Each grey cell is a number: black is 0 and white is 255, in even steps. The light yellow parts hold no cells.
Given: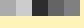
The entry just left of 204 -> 170
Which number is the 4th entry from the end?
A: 204

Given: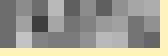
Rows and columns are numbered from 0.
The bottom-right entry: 102
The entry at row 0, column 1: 138
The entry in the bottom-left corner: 108
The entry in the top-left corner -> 108
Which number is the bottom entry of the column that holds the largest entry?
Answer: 194
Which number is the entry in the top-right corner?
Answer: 172
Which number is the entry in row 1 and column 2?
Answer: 62

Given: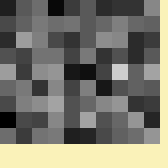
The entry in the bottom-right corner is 149
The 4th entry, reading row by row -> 8
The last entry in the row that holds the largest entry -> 163
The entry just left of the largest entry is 67
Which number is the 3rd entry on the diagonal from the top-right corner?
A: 135
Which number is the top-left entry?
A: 31
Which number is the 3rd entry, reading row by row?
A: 109
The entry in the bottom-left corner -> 109
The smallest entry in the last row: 31
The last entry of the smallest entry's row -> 37
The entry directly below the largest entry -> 81
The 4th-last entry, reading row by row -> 73
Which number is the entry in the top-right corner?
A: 135
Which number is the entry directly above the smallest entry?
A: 73
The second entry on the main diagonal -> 97
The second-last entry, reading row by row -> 109
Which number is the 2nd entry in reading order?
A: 89
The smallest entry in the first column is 0
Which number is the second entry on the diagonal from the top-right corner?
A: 103
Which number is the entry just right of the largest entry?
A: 97
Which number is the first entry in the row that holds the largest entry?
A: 157
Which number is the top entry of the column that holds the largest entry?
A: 51
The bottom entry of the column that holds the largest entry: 97

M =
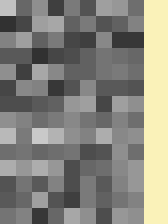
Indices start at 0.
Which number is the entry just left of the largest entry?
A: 122
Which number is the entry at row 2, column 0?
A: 130
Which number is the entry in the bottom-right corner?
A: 143
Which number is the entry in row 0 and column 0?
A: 193
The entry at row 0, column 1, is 103
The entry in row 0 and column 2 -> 143
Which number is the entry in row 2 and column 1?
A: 159
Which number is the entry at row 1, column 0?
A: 49
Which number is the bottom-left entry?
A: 116
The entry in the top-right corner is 110
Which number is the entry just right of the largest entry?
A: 179
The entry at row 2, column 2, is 97
